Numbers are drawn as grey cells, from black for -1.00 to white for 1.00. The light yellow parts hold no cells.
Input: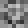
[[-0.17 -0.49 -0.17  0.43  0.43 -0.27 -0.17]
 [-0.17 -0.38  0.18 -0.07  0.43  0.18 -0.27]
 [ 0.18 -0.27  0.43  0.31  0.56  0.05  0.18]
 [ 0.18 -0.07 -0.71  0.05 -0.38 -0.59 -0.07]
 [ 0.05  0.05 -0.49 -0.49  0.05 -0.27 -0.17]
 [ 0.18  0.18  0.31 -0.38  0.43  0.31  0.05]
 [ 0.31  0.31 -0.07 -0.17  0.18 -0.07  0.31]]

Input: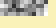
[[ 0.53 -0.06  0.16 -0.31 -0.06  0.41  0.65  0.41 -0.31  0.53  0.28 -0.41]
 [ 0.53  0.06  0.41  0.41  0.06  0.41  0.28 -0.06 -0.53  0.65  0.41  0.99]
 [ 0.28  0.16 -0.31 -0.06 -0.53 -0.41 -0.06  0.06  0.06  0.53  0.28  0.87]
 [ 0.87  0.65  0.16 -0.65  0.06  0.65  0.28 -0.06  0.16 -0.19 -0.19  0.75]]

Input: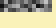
[[-0.85 -0.37  0.01  0.27  0.39 -0.37 -0.60 -0.24  0.27 -0.85 -0.60  0.01
  -0.37]
 [-0.47  0.27 -0.60 -0.24  0.01 -0.24  0.14 -0.24 -0.60 -0.24  0.14  0.51
  -0.11]
 [-0.47  0.39 -0.37 -0.47 -0.11  0.14  0.14 -0.60  0.01  0.51  0.27  0.01
  -0.11]]

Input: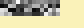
[[-0.91 -0.78  0.53  0.40 -0.53 -0.53 -0.32 -0.01  0.40  0.40 -0.22  0.53
  -0.78 -0.22 -0.78]
 [-0.42 -0.01 -0.32  0.09  0.97 -0.12  0.19 -0.32 -0.01  0.09  0.19  0.09
  -0.12 -0.01 -0.22]
 [ 0.63  0.29  0.53 -0.53 -0.53 -0.53 -0.32 -0.32 -0.65 -0.65 -0.42  0.87
   0.29 -0.12  0.29]
 [ 0.76  0.63 -0.91 -0.91 -0.42 -0.78  0.40  0.19 -0.91 -0.78  0.40 -0.65
   0.76  0.09  0.76]]

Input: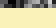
[[-0.06 -0.65 -0.65 -0.88 -0.42 -0.75  0.06  0.28 -0.29 -0.42 -0.06 -0.65
   0.38 -0.06]
 [-0.29 -0.29 -0.98 -0.98 -0.42 -0.75 -0.42  0.06  0.28  0.38 -0.52 -0.17
   0.63 -0.75]]

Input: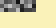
[[ 0.31 -0.63 -0.16 -0.16  0.43 -0.75 -0.50 -0.50 -0.39]
 [ 0.20 -0.39 -0.28 -0.05 -0.86  0.31 -0.16  0.07 -0.39]
 [-0.28  0.20  0.53  0.07 -0.05 -0.63  0.07  0.43 -0.75]]

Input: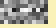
[[ 0.22 -0.33  0.56  0.46  0.22  0.22  0.34 -0.20 -0.33 -0.33 -0.10  0.46]
 [ 0.34  0.02  0.02  0.22 -0.20  0.12 -0.10  0.12  0.02 -0.33  0.12 -0.20]
 [-0.10  0.12  0.22  0.12 -0.20 -0.20 -0.20  0.46  0.34 -0.10  0.12 -0.54]
 [ 0.77  0.34  0.66 -0.80 -0.43  0.88  0.98  0.77 -0.54  0.88 -0.67 -0.54]
 [-0.33  0.66  0.22  0.02 -0.10  0.34  0.46 -0.20  0.02 -0.10  0.46 -0.20]
 [-0.33  0.77 -0.10 -0.43  0.02 -0.54  0.34  0.02  0.66  0.34  0.34 -0.54]]
